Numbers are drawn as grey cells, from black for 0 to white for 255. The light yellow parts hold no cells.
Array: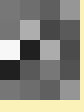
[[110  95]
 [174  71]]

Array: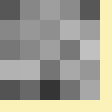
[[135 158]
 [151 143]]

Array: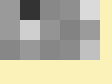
[[ 51 136]
 [207 148]]

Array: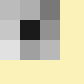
[[175 120]
 [ 26 146]]

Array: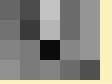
[[ 76 195]
 [ 58 181]]

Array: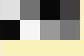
[[114   8]
 [245 153]]

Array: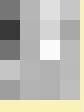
[[182 223]
 [180 212]]
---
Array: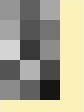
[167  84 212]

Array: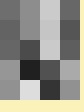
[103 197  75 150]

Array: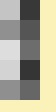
[ 56 144]

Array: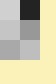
[ 35 197]

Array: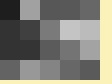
[103 196  91 152]

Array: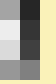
[ 38 237]

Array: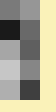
[150  26]
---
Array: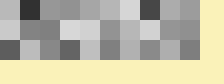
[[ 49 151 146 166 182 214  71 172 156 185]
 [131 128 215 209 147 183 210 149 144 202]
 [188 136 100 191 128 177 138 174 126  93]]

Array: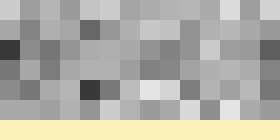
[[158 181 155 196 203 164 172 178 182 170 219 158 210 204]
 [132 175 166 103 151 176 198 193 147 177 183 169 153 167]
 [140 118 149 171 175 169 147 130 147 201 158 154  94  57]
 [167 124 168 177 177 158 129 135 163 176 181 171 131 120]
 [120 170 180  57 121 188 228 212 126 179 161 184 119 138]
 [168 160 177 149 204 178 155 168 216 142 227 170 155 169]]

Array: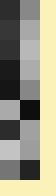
[[136  45]
 [168  55]
 [184  49]
 [172  26]
 [135  21]
 [ 14 170]
 [161  44]
 [157 195]
 [ 35 117]]

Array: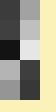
[[162  60]
 [191  64]
 [230  19]
 [ 62 180]
 [ 56 149]]

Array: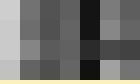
[[114  83  95  20 123  94 206]
 [109  81 100  20 135 101 202]
 [133  91  97  43  72  66 202]
 [ 99  79 101  17 161 115 193]]

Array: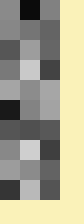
[[ 11 129 138]
 [117 100 135]
 [157 102  86]
 [201  67 121]
 [140 166 165]
 [131 163  25]
 [ 80  88  85]
 [207  63 136]
 [139  99 156]
 [185  84  53]]
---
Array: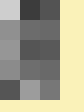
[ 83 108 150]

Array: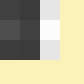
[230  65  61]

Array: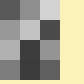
[211 194 177]

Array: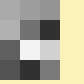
[148 114  95]

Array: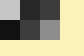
[60 61]

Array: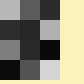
[ 44  38 126]

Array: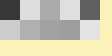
[ 96 158]
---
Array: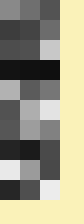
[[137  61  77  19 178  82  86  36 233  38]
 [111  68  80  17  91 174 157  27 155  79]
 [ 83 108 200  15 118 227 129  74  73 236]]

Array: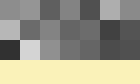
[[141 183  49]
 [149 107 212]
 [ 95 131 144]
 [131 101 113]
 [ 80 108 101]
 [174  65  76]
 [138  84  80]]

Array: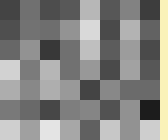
[[ 68  79 103 210 173 121 207]
 [112 114 146 123 136 105 160]
 [ 77 110  56 182 174  71 228]
 [ 88 147 112 113 153 126 167]
 [183 217 191 152  68 133  96]
 [ 87  74  92  74 136  82 199]
 [130 179 156 162 107 145 146]
 [ 61  98  74  87 106  28 206]]

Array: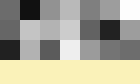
[[108 102  33]
 [ 17 196 178]
 [146 179  91]
 [185 204 238]
 [127  98 155]
 [157  34 116]
 [253 157 109]]

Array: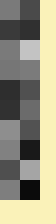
[[122  58 122 118  46  49 142 129  79 126]
 [ 74  48 195 123  80 107  82  25 165  11]]

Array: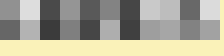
[[145 102]
 [221 179]
 [ 74  59]
 [149 127]
 [ 89  70]
 [131 174]
 [ 70  64]
 [201 158]
 [189 166]
 [104 130]
 [219 162]]

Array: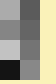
[[171 133 194  20]
 [ 91 101 116 136]]

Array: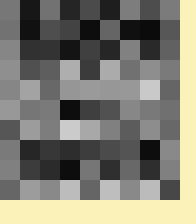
[[119 114 134 143 134 152  86 122 128 102]
 [ 23  17  49  80 163 118 156  38  60 156]
 [114  78  51  94 104 122 125  55  43 137]
 [ 37  67  20 174 150  13 203  45  13 188]
 [ 75  13  64  59 154  63 168  61 118 101]
 [ 30 101  38 171 151  81 128  75  47 190]
 [125  16 129 113 152 135  92  84 104 137]
 [ 77  11  41 142 201 121 141  13  46 187]
 [123  87  97 122 101 112 104 137 128  71]]
